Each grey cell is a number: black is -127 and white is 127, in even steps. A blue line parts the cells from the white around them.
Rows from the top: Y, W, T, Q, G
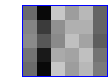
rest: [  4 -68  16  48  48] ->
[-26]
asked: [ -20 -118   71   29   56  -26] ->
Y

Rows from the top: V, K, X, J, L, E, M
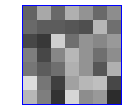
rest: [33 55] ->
[ 63 -56]
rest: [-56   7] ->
[ 55  19 -16  13]
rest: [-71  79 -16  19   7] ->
[25]
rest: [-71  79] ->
[-16  19   7  25]
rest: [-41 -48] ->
[ 55 -16]
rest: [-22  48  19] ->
[-22  13]

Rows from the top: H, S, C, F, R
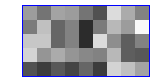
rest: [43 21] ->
[  8   2  56 -33 -39]
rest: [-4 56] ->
[ 28 121]
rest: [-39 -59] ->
[-25 -67  84  64  35]
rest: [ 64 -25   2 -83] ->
[ -4  56  28 121]

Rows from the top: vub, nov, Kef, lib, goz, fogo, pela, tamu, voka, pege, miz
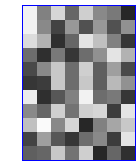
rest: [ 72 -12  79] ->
[-88 -25 -80]
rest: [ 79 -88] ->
[-25 -80]
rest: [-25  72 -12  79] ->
[-88 -25 -80]
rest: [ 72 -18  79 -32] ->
[ 31 -54]
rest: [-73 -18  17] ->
[100  50]
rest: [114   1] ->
[ 86 -25  79   9  -6 -88]

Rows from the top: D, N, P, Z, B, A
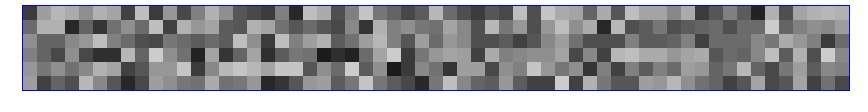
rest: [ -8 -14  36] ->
[  8 -48  55  -8  23 -48  23  62  15  43 -87  55 -48 -35  -8 -48 -35 -27
 -20 -48 -20 -20  76 -27   0  15   8  30]
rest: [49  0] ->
[ 15  -8 -14  36   8 -48  55  -8  23 -48  23  62  15  43 -87  55 -48 -35
  -8 -48 -35 -27 -20 -48 -20 -20  76 -27   0  15   8  30]
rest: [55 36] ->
[  69   69  -41   15  -20   76  -35   15 -100  -68    8  -14  -74   30
   30  -55   15    0   69   23   -8   15  -74    0  -62    0  -35    0
  -20   30   23  -27   -8   55  -27  -55   -8   30  -35    8    0]
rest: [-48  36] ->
[49 55 49]
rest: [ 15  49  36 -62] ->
[ 62 -68  23 -55   0  49  15 -41 -55 -68   0 -87  62  43 -48   0  69  -8
 -27 -55 -35  55 -20 -48 -68 -41 -55  62 -48  69  43  36 -27  43 -41  62
  36  36   8  43 -68 -41   0 -35 -93  49 -48  36  49  55  49]
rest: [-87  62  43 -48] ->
[  0  69  -8 -27 -55 -35  55 -20 -48 -68 -41 -55  62 -48  69  43  36 -27
  43 -41  62  36  36   8  43 -68 -41   0 -35 -93  49 -48  36  49  55  49]
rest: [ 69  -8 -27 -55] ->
[-35  55 -20 -48 -68 -41 -55  62 -48  69  43  36 -27  43 -41  62  36  36
   8  43 -68 -41   0 -35 -93  49 -48  36  49  55  49]

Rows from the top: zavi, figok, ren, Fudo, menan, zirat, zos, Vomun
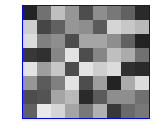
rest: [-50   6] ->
[ 63  43 -14]
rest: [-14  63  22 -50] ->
[ 14  -7 -30 -85]
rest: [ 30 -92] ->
[43 92]
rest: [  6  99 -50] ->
[  6  63  43 -14]
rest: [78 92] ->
[-79 -85]

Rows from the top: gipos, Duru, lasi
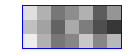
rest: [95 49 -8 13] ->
[ 49 -35  21]
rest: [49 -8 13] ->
[ 49 -35  21]

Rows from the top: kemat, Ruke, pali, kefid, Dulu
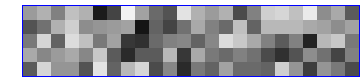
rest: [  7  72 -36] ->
[-85 -36 -36  56 -72  41  -6 -21   1 -14 -52 -79 -44  13 -14 -59   1]
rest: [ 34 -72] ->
[-79 -21   1   7 -28   7  92  72  41   1 -36   1 -92  56  72  -6]
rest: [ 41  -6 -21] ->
[  1 -14 -52 -79 -44  13 -14 -59   1]

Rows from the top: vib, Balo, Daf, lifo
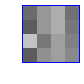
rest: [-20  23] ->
[ 45 -14]
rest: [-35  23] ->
[45 -7]

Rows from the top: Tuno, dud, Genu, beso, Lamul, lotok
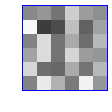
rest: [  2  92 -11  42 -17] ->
[56]
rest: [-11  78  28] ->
[15]
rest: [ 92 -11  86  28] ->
[22]
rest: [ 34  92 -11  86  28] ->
[22]

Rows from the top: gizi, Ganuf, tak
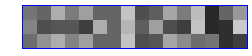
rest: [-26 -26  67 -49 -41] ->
[ 38  11 -18 -10 -80 -65]
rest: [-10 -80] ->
[-65]
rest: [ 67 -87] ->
[-80  74]
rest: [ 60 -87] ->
[-26  24]
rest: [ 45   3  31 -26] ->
[-26  67 -49 -41  38  11 -18 -10 -80 -65]
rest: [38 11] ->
[-18 -10 -80 -65]
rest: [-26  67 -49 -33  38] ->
[ -4  60 -87 -26  24]

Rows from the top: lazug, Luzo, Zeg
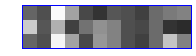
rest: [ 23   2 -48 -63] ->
[-20  68   2]
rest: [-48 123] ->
[ 35 -55 -76 -41 -48 -63 -20  -5   2]
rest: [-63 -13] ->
[ 17   2 -48 -55 -20 -76 -84]
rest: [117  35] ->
[-55  23   2 -48 -63 -20  68   2]
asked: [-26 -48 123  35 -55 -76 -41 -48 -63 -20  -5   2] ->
lazug
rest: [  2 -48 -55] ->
[-20 -76 -84]
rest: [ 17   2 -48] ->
[-55 -20 -76 -84]

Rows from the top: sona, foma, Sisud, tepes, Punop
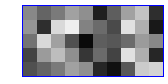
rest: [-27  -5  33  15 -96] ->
[-33  33  67 -81]
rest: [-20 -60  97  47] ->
[-89]

